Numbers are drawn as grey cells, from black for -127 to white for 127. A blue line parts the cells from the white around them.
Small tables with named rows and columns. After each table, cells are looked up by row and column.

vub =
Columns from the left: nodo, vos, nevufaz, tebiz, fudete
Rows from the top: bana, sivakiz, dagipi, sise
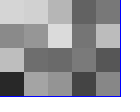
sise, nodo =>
-87
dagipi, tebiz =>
-5
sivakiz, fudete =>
60
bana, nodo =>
85
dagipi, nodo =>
62
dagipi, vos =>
-17
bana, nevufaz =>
54
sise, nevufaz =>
20
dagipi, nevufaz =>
-21
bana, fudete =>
-7
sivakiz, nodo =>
10
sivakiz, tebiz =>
-10
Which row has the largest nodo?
bana

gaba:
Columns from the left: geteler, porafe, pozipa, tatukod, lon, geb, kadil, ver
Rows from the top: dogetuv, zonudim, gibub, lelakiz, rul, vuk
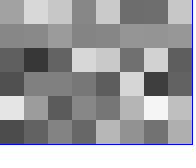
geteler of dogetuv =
34
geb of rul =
53
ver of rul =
63
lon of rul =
-9
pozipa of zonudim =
27
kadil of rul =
117
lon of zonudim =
6

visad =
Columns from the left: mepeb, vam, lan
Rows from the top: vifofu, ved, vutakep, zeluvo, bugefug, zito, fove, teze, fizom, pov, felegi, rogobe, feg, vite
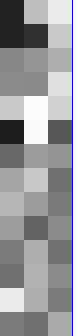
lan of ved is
73
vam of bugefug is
124
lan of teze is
-16
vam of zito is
122
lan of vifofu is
107
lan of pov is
11
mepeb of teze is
38
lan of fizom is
-5
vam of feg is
46
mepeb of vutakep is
6
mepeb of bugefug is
73
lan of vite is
43
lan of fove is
20
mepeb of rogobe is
-16
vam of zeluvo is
9
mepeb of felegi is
-4
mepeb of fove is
-24
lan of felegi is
-14
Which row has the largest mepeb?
feg

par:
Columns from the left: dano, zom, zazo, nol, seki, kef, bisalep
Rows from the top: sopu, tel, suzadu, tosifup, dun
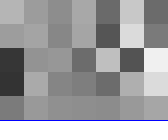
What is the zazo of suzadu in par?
23
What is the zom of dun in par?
25
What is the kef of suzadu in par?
-44
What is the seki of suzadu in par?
63
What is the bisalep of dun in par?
38
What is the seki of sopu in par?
-21
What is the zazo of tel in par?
7
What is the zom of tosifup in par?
42
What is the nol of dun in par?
14
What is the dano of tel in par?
29
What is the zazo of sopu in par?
13
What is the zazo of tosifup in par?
5
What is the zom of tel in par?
36
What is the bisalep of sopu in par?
-20
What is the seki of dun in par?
12
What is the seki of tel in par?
-42
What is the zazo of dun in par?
16
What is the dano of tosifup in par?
-76
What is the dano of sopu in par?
53

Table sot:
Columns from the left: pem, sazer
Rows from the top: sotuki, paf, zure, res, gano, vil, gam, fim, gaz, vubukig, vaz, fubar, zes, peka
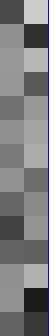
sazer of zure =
55
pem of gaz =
-25
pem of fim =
18
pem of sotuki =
-53
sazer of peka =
-70
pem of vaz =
-28
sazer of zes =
-99
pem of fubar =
17
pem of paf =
17
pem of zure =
25
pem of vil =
17
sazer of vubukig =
19
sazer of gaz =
10
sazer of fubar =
48
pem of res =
22
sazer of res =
-38
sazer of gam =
44
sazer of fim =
-18
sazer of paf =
-78

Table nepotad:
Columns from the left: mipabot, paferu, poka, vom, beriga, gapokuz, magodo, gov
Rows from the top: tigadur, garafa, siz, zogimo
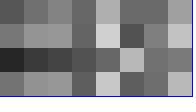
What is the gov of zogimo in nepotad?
57
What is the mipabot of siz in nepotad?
-89
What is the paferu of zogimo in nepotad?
18
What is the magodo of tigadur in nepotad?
-22
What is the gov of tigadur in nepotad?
32
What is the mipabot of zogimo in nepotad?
-13
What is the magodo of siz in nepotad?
-14
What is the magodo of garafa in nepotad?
-1
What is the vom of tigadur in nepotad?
-24
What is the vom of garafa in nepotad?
-27
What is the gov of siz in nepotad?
-5
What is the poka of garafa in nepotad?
23
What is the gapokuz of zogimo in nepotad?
-34
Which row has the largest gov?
garafa

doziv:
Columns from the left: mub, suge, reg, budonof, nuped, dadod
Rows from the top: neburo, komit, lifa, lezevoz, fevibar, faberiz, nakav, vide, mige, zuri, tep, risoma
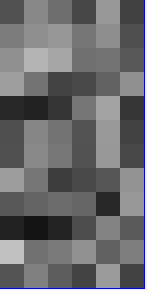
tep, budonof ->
17
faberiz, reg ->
-12
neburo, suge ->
8
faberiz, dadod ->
-61
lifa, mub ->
16
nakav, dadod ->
-55
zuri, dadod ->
-37
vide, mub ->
29
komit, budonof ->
-9
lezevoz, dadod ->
16
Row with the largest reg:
lifa

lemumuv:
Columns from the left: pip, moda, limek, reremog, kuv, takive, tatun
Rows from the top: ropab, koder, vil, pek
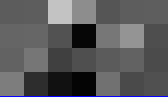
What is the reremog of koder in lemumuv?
-121
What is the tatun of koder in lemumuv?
-49
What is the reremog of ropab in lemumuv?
13
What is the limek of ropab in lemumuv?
67
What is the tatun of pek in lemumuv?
-47
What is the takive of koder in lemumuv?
20
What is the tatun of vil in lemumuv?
-52
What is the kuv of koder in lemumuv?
-8
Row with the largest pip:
pek

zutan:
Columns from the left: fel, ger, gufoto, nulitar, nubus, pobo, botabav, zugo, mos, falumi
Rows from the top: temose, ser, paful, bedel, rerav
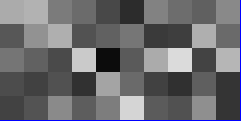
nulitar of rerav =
-34
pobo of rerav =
85
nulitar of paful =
74
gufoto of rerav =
10
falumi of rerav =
-75
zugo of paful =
91
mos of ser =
47
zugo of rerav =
-46
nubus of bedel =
36
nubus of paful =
-115
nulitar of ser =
-45
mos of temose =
-31
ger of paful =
-30
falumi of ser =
-21
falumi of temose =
9
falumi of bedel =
-75
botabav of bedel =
-62
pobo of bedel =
-21
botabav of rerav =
-36
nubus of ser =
-30

